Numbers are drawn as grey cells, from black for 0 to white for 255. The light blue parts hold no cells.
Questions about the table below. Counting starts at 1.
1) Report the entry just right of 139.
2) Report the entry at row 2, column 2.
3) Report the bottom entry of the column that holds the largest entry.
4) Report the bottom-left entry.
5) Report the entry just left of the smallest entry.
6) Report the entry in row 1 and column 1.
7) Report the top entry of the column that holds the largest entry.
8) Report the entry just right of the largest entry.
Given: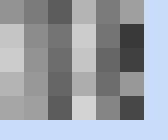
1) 116
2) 139
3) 211
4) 165
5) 116
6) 145
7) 181
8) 132

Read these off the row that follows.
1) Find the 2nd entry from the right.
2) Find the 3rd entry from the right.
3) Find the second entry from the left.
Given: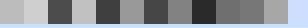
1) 118
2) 111
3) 206

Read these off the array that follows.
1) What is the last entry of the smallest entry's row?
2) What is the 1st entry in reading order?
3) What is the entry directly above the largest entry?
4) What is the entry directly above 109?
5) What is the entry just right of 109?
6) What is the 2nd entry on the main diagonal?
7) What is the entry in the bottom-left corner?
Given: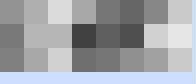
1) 230
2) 149
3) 203
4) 66
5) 116
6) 183
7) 128

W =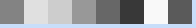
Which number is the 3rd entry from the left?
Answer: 205
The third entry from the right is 56
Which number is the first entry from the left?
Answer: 131

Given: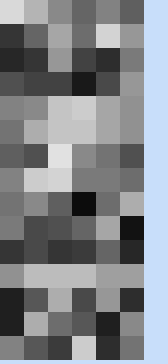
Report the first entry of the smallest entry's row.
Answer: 115
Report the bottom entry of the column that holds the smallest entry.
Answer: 204
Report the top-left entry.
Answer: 217
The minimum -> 12
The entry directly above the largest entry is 196
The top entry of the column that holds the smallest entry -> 101
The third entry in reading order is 137
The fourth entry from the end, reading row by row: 59
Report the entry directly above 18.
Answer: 173
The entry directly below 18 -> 39
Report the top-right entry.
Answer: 95
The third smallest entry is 25
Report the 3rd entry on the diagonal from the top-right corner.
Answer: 66
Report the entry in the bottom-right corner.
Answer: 115
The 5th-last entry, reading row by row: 87
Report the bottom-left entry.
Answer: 130
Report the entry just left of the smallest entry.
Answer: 95
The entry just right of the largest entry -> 137
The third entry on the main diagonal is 151
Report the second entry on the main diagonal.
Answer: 101
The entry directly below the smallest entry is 101

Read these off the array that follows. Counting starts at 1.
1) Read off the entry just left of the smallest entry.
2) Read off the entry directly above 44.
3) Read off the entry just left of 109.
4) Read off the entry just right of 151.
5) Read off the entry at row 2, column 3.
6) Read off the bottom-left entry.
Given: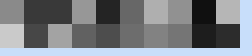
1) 145
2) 182
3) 77
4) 36
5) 163
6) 202

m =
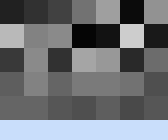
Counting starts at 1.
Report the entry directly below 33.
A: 185
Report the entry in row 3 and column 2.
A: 138
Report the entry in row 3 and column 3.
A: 49
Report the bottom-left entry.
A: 101
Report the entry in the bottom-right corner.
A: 86
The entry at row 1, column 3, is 65
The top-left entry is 33
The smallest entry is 5
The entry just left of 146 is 11
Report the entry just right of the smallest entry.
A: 18

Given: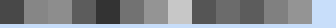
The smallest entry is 51
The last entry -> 148
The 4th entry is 92
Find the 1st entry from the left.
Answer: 72

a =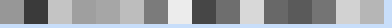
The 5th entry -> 166
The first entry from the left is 151
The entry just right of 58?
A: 196
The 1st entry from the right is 182

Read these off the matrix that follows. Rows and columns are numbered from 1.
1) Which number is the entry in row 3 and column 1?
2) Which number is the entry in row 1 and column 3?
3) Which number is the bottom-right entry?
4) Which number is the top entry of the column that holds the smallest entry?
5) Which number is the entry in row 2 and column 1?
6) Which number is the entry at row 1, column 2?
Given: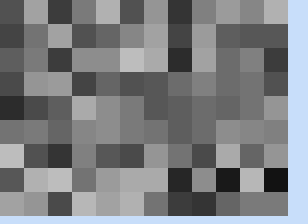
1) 94
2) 60
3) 122
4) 177
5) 68
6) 162

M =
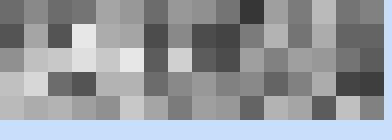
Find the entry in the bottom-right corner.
129
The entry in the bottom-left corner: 186
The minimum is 54
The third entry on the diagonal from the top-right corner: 152
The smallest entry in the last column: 62
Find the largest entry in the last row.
200
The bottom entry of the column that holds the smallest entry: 100
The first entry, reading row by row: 108
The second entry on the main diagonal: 165
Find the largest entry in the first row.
186
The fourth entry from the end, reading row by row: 165
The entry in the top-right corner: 129
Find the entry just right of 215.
108
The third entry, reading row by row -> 108
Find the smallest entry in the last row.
92
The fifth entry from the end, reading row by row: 179
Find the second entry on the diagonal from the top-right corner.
100
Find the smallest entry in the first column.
84
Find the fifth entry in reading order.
165
